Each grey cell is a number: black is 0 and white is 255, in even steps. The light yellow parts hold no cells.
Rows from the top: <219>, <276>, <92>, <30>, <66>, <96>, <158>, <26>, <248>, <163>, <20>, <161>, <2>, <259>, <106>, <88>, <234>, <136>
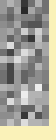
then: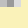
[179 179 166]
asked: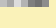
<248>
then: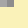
[113 179 141]
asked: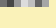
<26>
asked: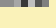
<234>

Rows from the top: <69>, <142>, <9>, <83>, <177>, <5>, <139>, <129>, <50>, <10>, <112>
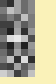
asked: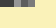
<83>
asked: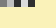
<50>
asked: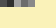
<69>
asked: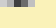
<112>
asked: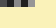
<139>
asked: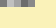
<142>

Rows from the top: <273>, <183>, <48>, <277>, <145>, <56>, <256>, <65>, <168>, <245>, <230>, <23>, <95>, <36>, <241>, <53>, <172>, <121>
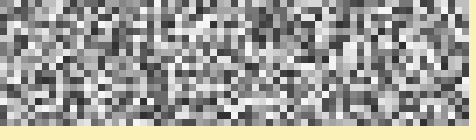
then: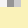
[64 49 90]
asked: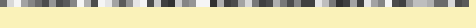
<277>

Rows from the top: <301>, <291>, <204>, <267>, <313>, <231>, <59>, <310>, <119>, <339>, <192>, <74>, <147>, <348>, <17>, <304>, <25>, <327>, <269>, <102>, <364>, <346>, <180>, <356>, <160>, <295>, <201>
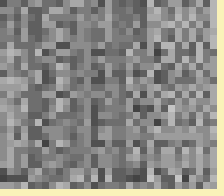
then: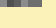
[110 156 140]
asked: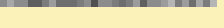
<25>
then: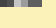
[197  67 168]

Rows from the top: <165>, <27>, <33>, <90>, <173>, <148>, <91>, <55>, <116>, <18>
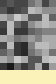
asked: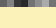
<55>
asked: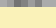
<148>
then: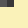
[ 70  86 187]

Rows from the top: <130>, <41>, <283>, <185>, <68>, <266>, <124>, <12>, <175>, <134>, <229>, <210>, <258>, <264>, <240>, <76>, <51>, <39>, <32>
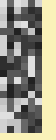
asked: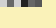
<76>
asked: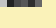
<258>
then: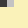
[103  46  73]
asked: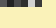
<264>
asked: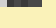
<266>

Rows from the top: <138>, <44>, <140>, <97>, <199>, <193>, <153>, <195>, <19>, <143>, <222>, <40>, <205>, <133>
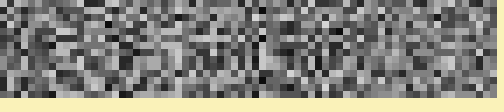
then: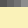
[200  40  40]
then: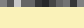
[ 40  12 170]

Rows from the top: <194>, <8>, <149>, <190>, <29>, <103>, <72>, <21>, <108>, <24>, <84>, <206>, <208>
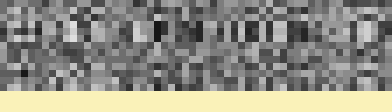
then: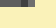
[125 139  78]
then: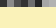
[ 94 166  64]
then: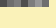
[139 125  78]

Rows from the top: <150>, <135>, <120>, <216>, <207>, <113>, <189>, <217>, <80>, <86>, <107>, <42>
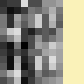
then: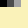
[147 204 175]
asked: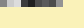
<207>

